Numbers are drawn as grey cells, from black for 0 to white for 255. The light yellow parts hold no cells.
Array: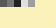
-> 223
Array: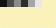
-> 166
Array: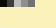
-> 143
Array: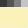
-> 127
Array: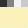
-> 242
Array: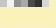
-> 50
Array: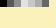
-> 172
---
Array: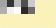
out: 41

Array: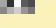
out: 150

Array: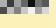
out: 160

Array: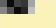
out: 38

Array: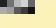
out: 59

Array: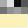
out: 158

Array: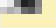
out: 91

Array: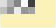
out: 149

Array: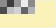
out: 100
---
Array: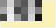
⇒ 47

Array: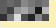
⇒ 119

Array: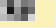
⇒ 134

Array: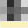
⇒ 217

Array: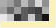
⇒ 144

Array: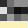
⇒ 143
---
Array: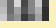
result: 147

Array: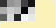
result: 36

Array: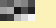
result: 185

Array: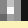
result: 146

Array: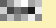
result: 137

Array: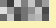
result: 72
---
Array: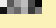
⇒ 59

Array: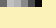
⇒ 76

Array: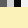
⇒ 11

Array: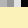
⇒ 226

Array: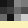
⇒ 150

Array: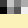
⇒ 85

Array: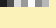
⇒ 138
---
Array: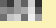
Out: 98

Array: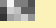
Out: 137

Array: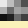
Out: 233

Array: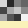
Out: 215

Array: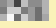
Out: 140

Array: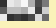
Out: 49

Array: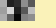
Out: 172
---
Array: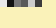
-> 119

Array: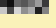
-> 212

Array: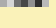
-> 112

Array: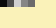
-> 208

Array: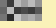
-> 199

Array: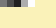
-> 33

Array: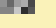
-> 198

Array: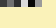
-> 47

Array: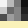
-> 132

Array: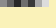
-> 40
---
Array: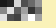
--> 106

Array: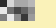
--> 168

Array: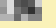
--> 91

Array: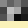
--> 123

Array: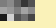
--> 54

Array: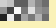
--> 134

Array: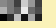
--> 151

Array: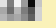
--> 10
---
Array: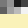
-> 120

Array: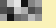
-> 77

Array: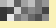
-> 54

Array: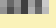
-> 158

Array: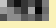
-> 152

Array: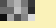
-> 107
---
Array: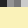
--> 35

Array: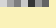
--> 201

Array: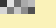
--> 126

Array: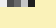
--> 76

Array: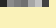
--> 112

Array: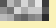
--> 101
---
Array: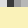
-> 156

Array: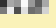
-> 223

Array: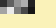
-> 163

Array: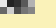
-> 178

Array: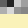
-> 174

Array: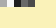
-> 105
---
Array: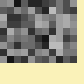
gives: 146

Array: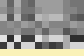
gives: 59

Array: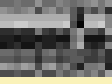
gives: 76

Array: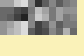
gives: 146

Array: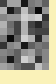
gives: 163

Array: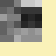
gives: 113

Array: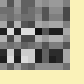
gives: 140

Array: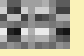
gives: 119
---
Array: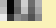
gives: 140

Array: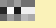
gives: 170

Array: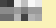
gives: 167

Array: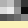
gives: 134

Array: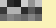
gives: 105

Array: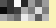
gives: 183
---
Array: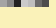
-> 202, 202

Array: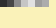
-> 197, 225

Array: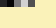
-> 123, 209

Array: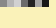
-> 107, 209

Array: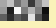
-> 124, 249

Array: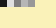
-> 126, 224

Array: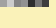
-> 146, 204
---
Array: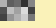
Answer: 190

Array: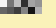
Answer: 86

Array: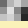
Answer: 225

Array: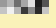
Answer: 240

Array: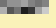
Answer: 86

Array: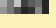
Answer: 120

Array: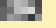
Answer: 115

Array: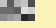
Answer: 108

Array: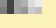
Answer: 67

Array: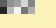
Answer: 188
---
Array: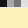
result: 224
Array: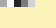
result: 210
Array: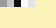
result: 227
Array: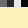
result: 9
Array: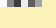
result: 163
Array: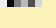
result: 214
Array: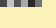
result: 115
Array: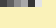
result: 228
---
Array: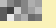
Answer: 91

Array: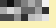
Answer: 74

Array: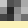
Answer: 68

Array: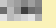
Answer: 226

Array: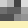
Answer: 80

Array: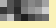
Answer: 135

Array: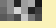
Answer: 89

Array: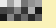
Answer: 25

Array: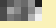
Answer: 76
